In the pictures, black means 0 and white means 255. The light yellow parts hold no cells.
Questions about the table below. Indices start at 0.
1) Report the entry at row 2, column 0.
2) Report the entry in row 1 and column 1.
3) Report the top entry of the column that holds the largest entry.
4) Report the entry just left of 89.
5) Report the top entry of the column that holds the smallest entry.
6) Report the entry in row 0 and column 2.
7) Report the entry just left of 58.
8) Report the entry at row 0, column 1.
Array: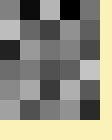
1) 34
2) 103
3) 116
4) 175
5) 0
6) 181
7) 168
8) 12

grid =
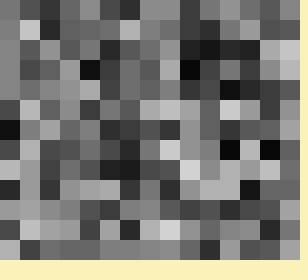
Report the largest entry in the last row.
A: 177
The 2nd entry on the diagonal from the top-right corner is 81
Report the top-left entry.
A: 118
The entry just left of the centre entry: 60
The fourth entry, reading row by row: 102
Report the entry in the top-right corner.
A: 132
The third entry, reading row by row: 54
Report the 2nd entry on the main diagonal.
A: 196
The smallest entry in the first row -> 47
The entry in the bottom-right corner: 162
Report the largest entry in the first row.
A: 146
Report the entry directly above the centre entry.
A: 170
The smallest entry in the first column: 15
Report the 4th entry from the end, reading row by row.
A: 154
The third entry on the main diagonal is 146
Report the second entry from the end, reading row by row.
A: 88
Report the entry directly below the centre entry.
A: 118

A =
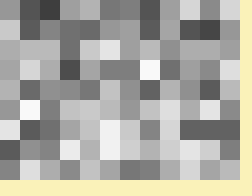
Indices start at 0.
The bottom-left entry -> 132
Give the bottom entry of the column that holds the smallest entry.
173
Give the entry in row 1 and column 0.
201
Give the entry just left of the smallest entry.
84
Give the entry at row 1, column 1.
91
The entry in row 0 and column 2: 62
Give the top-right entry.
214
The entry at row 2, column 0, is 173
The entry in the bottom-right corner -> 186
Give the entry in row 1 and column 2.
132
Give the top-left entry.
151
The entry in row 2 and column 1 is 186

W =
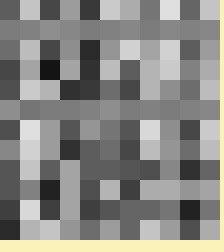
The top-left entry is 93
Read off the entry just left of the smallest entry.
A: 164
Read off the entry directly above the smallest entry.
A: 71
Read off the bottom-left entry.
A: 42
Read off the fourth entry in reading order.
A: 156
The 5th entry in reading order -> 57
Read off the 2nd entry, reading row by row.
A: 196
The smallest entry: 20
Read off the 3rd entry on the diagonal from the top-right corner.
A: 209
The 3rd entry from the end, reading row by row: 156
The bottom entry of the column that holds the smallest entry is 196
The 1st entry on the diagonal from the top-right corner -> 196
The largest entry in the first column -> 142
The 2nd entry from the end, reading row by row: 79
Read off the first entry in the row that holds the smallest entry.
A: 71
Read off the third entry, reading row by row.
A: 71
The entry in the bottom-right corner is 172
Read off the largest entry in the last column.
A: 202
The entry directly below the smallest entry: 180
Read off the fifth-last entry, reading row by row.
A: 101
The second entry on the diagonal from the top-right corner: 129

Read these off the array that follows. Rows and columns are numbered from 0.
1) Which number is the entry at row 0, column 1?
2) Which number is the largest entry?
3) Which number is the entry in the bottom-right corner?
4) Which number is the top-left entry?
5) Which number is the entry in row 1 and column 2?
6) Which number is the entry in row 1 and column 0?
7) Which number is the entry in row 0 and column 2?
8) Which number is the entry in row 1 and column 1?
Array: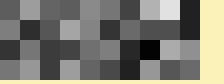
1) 157
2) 225
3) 106
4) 93
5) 86
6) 126
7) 100
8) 46

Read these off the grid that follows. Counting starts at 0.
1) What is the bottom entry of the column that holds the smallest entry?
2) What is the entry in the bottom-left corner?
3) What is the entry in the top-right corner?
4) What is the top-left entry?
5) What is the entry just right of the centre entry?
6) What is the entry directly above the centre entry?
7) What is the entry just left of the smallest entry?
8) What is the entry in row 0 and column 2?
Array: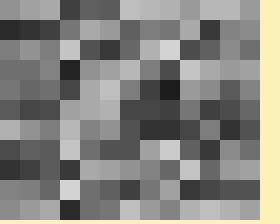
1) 131
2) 139
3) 154
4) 146
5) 70
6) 125
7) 64
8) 169

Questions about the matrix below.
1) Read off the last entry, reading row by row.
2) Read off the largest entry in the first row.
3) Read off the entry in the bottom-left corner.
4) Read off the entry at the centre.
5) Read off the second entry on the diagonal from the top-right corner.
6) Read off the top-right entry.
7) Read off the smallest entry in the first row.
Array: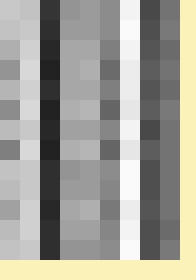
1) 121
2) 243
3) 194
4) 161
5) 79
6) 115
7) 53
